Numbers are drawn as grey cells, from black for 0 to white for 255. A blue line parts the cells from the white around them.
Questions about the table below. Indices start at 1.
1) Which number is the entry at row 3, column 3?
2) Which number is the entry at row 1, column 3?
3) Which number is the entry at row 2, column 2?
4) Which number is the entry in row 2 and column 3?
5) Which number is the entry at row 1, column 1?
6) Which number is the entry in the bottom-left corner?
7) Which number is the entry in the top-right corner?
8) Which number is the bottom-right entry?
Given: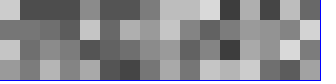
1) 139
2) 77
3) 118
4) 111
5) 204
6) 154
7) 104
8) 162

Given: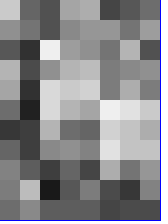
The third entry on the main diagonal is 239
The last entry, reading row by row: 75
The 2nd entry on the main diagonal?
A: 116
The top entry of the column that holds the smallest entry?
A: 81
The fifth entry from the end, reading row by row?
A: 93
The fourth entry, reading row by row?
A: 165
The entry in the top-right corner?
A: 109
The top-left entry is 202
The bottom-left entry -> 109
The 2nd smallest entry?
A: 33
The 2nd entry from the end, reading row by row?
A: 75
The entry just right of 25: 87
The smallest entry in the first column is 55
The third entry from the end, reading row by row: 69
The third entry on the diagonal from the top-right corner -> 116
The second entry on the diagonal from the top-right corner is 116
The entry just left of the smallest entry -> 188

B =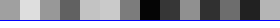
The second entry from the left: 222
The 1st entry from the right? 181
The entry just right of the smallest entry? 54
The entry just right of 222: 152

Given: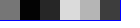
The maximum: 219
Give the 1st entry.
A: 118
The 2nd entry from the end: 181

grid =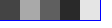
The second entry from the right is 41
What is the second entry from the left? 169
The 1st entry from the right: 229

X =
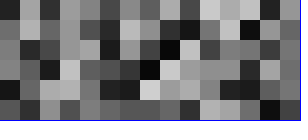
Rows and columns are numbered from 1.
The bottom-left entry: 86
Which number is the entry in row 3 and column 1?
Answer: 125
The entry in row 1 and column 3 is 48
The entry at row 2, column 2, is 178
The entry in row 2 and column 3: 102
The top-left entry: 34
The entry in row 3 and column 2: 41
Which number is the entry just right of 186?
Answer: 143
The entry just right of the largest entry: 156
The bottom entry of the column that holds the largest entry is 86
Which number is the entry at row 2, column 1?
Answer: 110
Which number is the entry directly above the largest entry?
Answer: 8
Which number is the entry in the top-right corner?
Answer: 150
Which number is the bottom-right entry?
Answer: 66
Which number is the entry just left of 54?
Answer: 80
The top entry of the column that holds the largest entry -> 94
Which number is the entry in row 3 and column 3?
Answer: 72
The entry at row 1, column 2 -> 164

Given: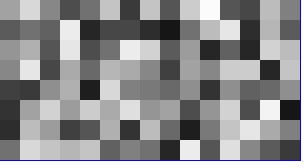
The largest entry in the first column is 162
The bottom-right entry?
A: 58
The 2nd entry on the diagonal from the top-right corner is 182
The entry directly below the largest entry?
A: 188
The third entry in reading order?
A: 135
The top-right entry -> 128
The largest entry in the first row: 251
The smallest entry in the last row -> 38
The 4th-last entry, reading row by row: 223
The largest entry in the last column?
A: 196
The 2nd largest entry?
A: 243
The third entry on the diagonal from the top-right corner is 38
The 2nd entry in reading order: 216
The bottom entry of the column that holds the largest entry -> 85
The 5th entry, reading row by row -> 113
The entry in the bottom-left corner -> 113
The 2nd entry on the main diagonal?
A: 113
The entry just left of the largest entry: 204
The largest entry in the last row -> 236
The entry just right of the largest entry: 85
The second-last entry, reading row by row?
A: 91

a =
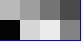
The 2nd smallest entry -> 74
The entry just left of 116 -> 158
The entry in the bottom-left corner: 4

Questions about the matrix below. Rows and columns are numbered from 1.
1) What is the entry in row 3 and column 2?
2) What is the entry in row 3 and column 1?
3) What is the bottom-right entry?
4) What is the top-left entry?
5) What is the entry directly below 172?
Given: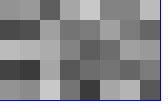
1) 180
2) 187
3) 87
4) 147
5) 166
